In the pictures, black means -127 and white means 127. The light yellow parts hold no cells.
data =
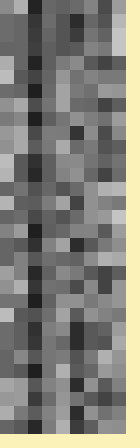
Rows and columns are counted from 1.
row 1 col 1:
10
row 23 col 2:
-38
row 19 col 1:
-26
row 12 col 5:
9
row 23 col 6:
-37
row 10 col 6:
-75
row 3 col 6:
-67
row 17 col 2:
27
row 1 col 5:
-30
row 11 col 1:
17
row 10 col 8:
-52
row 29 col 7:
-38
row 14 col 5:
-43
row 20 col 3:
-87
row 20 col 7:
-38
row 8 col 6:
-21
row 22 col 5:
16
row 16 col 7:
17
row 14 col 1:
-26
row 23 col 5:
35
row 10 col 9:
8
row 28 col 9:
1
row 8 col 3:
-50
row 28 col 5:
16
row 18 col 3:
-78
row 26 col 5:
-4
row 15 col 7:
17
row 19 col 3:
-40
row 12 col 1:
60
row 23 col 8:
2
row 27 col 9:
14
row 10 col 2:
40
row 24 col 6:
-83
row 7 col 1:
-19
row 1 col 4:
-24

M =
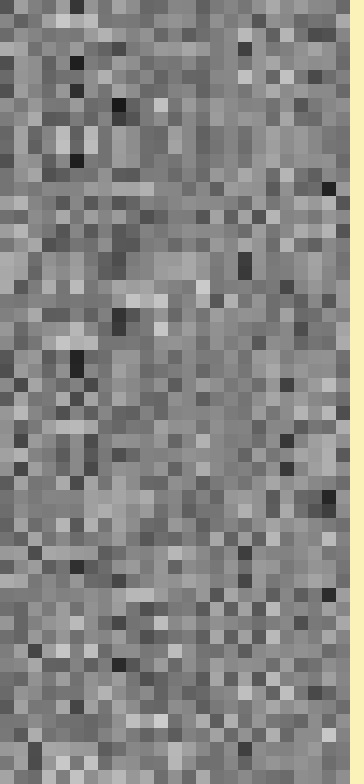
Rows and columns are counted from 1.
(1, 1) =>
-43
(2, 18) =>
10
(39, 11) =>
-40
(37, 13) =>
4
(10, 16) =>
-9
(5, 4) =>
-30
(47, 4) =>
30
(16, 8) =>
5
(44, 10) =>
-10
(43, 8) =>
5
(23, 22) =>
-21
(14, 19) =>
17
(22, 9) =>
20
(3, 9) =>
23
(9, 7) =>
-27
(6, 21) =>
65
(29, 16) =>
-6
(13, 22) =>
-11
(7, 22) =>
25
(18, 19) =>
20
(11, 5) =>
63
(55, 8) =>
-18
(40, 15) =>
9
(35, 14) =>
6
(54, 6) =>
26
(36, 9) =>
37
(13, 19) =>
20
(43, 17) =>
38
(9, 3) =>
42
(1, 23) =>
9
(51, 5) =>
39
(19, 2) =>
34
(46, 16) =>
39
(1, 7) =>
20
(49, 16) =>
38
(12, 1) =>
-46
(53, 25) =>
3
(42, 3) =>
-8
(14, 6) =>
4

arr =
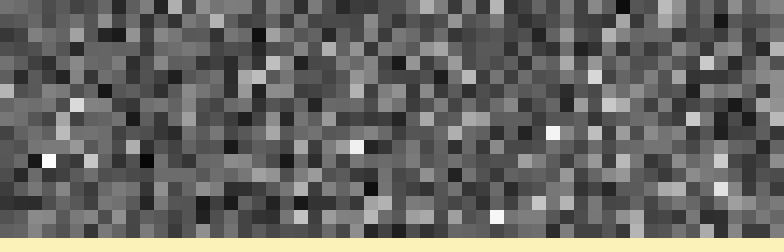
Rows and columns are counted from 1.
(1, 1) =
-13
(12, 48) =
-55
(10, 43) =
62
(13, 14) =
-19
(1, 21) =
-24
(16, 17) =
-19
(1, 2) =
-19
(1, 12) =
-91
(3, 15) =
-37
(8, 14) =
4
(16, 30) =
30
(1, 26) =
-67
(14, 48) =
41
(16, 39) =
-1
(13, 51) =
-5
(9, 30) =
-32
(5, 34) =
-52
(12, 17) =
11
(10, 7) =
-13
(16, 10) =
-56
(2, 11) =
-77
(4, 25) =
-29
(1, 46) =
-41
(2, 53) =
-39
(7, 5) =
-6
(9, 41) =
-40
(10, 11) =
-49
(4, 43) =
-77
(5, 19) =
-75
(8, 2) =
-13
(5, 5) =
-24
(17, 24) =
-21
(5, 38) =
-78
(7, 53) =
1
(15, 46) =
-27
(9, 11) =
-33
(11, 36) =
10
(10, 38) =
-92
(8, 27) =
-50

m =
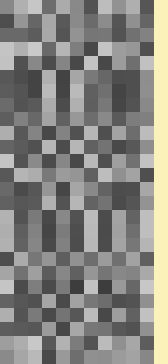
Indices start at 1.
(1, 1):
8
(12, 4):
-51
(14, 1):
-22
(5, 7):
67
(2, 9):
-42
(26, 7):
16
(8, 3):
-37
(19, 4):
21
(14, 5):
-57
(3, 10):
-14
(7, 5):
-59
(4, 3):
73
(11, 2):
-36
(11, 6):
54
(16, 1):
50
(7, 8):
-15
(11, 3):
-46
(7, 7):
-31
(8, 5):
-51
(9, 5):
-30
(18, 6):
-50
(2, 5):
-38
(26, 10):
35
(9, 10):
-2
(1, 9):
18
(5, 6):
-55
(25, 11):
-34
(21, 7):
65
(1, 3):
70
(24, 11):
17
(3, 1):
-22
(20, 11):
41
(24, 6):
39
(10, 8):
-48
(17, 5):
-3
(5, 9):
28
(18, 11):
53
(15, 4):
49
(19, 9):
-15

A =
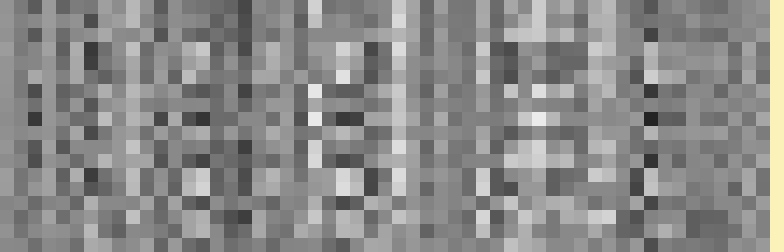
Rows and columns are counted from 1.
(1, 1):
19
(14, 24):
28
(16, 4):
34
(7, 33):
-11
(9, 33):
-13
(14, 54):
40
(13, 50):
7
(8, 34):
-2
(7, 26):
-33
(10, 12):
27
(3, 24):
9
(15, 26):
-31
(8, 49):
1
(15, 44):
7
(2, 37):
8
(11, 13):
9
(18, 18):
-7
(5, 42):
-25
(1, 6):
-3
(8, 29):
65
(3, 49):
-14
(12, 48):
9
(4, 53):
-19
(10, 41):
-28
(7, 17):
9
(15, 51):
-8
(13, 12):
15
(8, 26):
2
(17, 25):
53
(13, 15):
74
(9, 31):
-11
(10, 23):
-3
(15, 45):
-2
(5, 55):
-4
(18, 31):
9
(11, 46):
-13
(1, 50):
-1
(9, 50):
17
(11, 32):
35
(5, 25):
53

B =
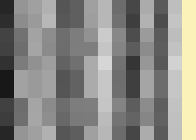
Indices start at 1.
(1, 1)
-89
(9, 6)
-5
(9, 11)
6
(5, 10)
-74
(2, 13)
68
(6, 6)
-29
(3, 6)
-2
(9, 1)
-66
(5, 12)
-39
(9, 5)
-23
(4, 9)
4
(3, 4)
13
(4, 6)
-1
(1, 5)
-42
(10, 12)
-37
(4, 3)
37
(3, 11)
27
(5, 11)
23
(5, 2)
-3
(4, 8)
69
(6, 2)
34
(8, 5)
-18
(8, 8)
69
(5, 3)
17
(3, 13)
61
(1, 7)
32
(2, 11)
50
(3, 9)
8
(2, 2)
12
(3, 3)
35
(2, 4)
56
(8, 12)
-33
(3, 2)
-13
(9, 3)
38
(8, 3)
37
